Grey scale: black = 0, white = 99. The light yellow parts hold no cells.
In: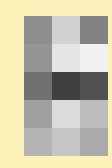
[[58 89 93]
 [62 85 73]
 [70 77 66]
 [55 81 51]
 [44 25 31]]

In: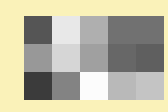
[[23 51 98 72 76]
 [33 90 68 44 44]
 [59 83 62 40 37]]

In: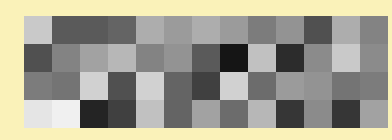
[[48 45 81 31 81 39 25 81 42 60 57 45 48]
 [31 51 63 71 51 57 35  8 75 17 54 78 54]
 [78 35 35 39 67 60 67 60 48 57 31 67 51]
 [89 93 14 25 75 39 63 42 71 21 54 21 63]]

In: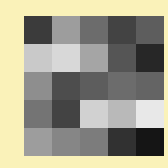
[[45 26 81 72 90]
 [78 84 64 33 15]
 [61 52 48 19  8]
 [23 61 42 26 36]
 [55 30 36 42 39]]

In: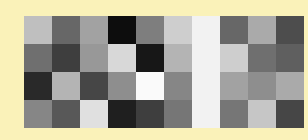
[[52 34 87 12 24 46 94 46 77 27]
 [74 40 63  5 49 80 94 40 66 30]
 [43 24 59 84  9 70 94 80 43 37]
 [16 70 27 55 97 52 94 63 55 66]]

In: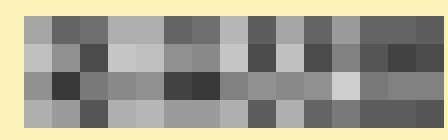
[[56 22 47 53 56 26 22 50 56 53 56 80 47 50 50]
 [64 39 43 68 68 39 43 71 36 64 39 60 39 39 36]
 [68 60 33 68 71 60 60 68 36 68 39 47 36 36 33]
 [74 56 29 77 74 56 53 77 29 74 29 50 33 26 29]]
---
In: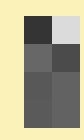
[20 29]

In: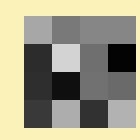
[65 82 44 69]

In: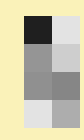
[12 80]

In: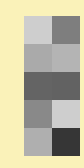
[80 70]

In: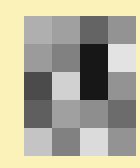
[68 50  9 42]

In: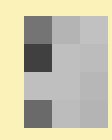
[45 74 71]

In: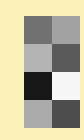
[44 35]
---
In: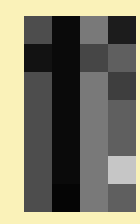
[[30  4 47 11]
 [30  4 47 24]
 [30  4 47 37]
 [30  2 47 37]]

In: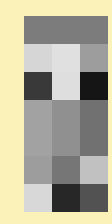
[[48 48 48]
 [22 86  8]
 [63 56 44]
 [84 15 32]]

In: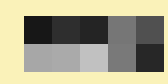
[[ 9 18 14 46 31]]

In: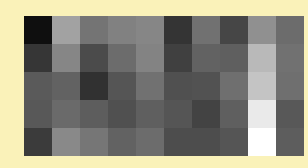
[[ 6 63 45 50 52 20 44 27 56 42]
 [35 38 19 33 44 31 32 43 76 43]
 [23 53 46 38 42 30 30 33 99 36]]

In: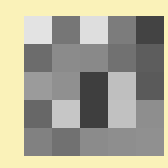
[[88 46 86 48 26]
 [60 56 24 74 35]
 [50 44 54 55 56]]

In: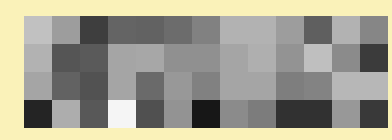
[[75 61 24 39 38 42 50 69 69 61 37 69 52]
 [64 38 32 64 41 59 50 64 64 49 51 71 71]]

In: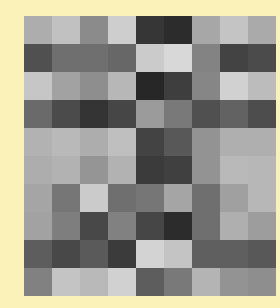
[[67 75 54 80 21 17 65 76 66]
 [77 63 55 71 15 24 52 81 73]
 [69 72 67 74 26 34 57 68 68]
 [64 46 79 43 46 64 43 62 71]
 [36 28 35 23 82 76 37 37 34]]
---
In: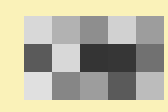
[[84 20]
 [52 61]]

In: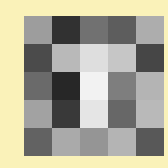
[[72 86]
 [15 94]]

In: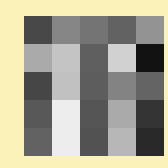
[[76 37]
 [75 36]]

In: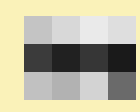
[[13 21]
 [69 82]]

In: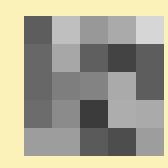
[[65 37]
 [49 51]]

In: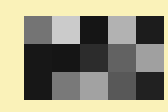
[[ 8 17]
 [47 63]]

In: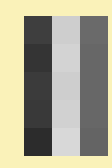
[[82 40]
 [80 40]]

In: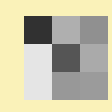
[[33 66]
 [59 60]]

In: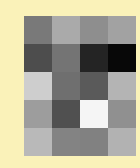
[[45 14]
 [43 35]]
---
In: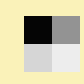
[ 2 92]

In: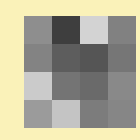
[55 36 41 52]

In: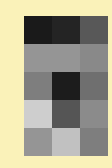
[10 58 43]

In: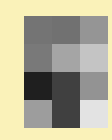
[45 64 57]

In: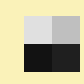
[87 12]

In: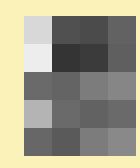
[84 20 48 41]

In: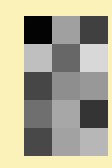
[ 1 40 59]

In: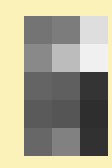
[45 73 20]

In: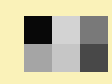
[ 3 77]
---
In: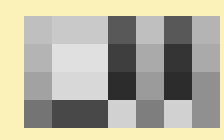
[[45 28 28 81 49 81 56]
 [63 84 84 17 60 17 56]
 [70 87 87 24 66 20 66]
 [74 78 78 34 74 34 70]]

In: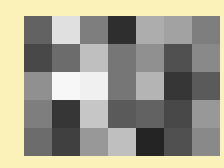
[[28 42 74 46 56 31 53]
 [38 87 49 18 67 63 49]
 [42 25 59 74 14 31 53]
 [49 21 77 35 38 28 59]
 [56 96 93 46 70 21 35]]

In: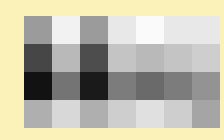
[[ 7 45 10 48 41 48 57]
 [27 72 30 76 72 76 80]
 [60 94 60 90 97 90 90]
 [68 84 68 80 87 80 64]]

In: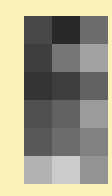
[[20 24 38]
 [24 46 63]
 [28 16 42]
 [31 38 60]
 [34 42 50]
 [69 79 57]]

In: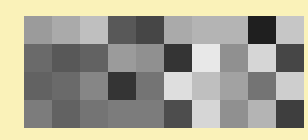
[[38 41 52 20 45 86 74 63 45 80]
 [41 34 38 60 56 20 90 56 83 27]
 [48 38 45 48 48 30 83 56 70 24]
 [60 66 74 34 27 66 70 70 12 77]]

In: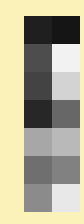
[[12  8]
 [15 40]
 [26 82]
 [30 94]
 [43 50]
 [54 90]
 [65 72]]
